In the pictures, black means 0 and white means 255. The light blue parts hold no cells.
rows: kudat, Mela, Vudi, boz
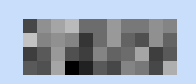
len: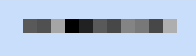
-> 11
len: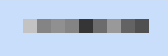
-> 9

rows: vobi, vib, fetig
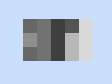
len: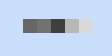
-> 5
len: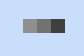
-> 3
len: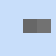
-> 2
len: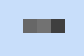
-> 3

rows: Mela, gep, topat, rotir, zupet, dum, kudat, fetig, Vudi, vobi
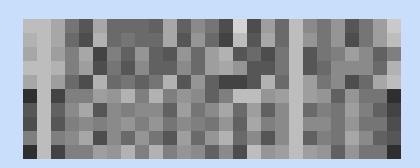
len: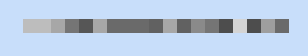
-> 19
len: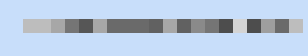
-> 20
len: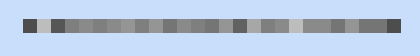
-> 27
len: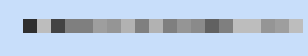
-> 20
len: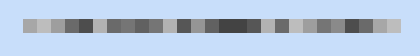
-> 27

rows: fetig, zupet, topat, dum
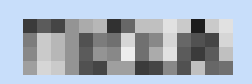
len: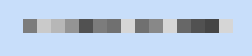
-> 15
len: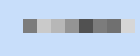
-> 8
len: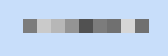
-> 9
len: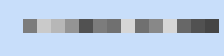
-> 14

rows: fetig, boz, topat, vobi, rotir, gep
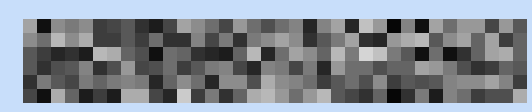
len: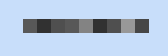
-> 9
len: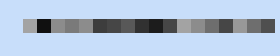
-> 18
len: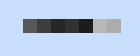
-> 7
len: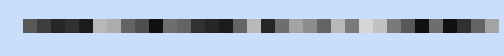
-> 34
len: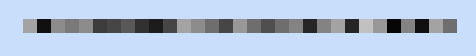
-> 31
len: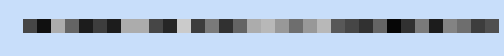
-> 34
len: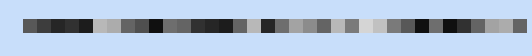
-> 36

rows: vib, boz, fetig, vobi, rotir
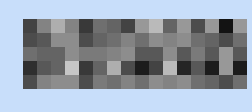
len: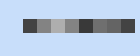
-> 8
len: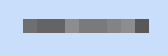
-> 9
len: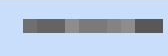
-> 10
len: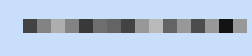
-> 16
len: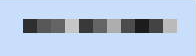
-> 11

